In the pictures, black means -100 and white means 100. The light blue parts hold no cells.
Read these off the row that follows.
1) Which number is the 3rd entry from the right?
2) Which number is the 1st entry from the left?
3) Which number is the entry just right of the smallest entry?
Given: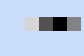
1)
-36
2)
68
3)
2

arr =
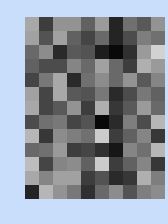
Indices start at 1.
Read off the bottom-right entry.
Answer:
10
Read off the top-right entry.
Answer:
15
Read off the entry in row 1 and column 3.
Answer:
15
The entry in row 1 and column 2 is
-52
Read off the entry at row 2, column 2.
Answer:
-35
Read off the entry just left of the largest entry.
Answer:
21
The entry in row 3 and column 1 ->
-18
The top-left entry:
32
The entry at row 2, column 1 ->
26
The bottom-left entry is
-72
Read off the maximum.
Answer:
65
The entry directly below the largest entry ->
21
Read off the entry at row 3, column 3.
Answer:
-67
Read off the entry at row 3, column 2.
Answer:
10

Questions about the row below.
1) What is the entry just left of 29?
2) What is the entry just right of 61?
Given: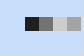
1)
61
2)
29

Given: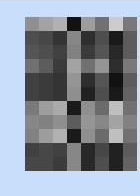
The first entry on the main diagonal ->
12
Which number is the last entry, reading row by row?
-22
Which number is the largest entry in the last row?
6
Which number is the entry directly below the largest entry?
-80
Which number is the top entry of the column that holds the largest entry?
60
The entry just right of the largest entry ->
-5
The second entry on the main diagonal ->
-44
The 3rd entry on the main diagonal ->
-49
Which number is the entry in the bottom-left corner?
-44
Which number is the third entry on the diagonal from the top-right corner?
-33
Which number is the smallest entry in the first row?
-86
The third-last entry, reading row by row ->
-39
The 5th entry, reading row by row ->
23
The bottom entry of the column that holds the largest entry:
-74

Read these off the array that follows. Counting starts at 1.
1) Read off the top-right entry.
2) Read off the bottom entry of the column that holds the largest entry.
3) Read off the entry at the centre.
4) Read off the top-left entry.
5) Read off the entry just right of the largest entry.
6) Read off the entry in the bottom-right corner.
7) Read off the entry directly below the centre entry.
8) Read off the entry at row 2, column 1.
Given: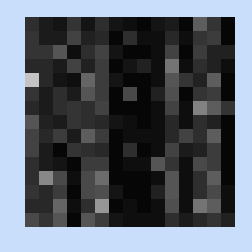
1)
-95
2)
-43
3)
-89
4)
-64
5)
-69
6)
-74
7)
-89
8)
-59
